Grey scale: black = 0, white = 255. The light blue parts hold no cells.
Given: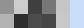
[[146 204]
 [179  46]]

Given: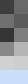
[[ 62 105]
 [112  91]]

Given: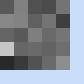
[[ 89 129]
 [135 131]]

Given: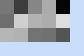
[[119  60]
 [111 207]]

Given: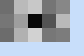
[[110 186]
 [118 158]]

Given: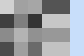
[[209 161]
 [ 63 127]]
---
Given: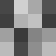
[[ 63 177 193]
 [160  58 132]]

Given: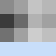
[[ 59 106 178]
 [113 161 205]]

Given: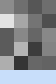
[[227 166 116]
 [ 91 136 102]]

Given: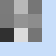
[[122 147 141]
 [ 48 219 117]]

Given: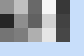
[[ 38 142  97]
 [116 125 175]]

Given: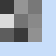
[[218 116 137]
 [ 93  58 145]]

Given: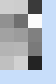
[[145 111 251]
 [162 156 128]]
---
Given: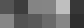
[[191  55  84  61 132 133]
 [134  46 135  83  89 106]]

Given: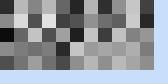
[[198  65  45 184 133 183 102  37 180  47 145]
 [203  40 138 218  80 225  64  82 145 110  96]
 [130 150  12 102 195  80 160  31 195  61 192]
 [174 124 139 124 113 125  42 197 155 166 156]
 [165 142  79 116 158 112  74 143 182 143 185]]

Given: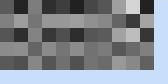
[[213  34  91  36 125  47  62  33  71  86 159]
 [ 59 164 128 157 117 151 151 158 144 136 100]
 [189  54  85  46 131  56  79  45  86  91 162]
 [106 128 139 142 101 139 117 140 114 123  88]
 [136  97  89  80 135  85 112  81 115 107 153]]

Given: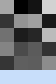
[[ 19 210 167   1]
 [160  25  52 148]
 [ 38 187 113  28]
 [ 91  50 132  75]
 [ 93 140  53  95]]

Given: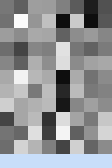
[[ 29  81 119  95 158 156 128  91]
 [ 14  87 113 251 149 192  13 202]
 [154 134 157 140 169 166  97 141]
 [ 98 123 109  68 134 127 225 118]
 [162 168 134  96 175 142 221 139]
 [114 139 169 242 183 170  14 171]
 [121 130 179 198 121 189  39 187]
 [160 140 207 166 177 186  23 135]
 [121 199  68 166 186  49 220 164]
 [146 213 116 103 223  62 244  96]
 [101 139 109 211 180 127  68 208]]

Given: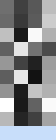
[[ 88 189 111  64]
 [ 91 204 106  57]
 [249 176 192  25]
 [115  75  96 229]
 [ 33 156 151  66]
 [ 18 167  94 230]
 [196 177 147  28]
 [ 98 250 255  26]
 [ 64 164 184  37]]

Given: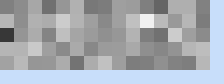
[[175 129 128 140 167 112 150 177 120 124 159 156 127 101 175]
 [182 124 182 142 177 172 204 179 159 137 160 192 240 186 153]
 [159 139  55 149 172 132 191 165 155 144 151 179 126 113 204]
 [182 189 181 180 201 159 138 170 136 155 156 169 143 135 147]
 [126 183 162 185 150 151 172 115 172 193 158 125 127 144 130]]

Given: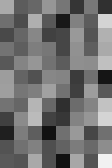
[[120  48 170  92 103 150 118  53]
 [ 92 212 111  76 175  88  24 129]
 [ 84 177  73 102 135  65  70 153]
 [ 94 170 115  94 126 119  70 145]
 [141 192  88 132 150 114  92 143]
 [112  21 157 100  81 135 132  59]
 [157  88 159 118 127 161 114  63]
 [132 194 115 102 181 104  47 108]
 [150 212  64 139 187  66  55 131]
 [ 70 112  31 125  94  17 112 153]
 [105 141  83 113 129  79  98 124]
 [ 83 241  89  84 169  80  17 167]]
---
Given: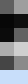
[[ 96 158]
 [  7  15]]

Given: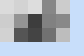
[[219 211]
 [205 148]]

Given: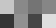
[[198 137]
 [ 53 145]]

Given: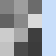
[[130 158]
 [ 98 137]]

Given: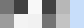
[[117  64]
 [156 243]]

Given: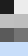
[[ 29 236]
 [192 190]]

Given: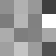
[[144 177]
 [124 182]]
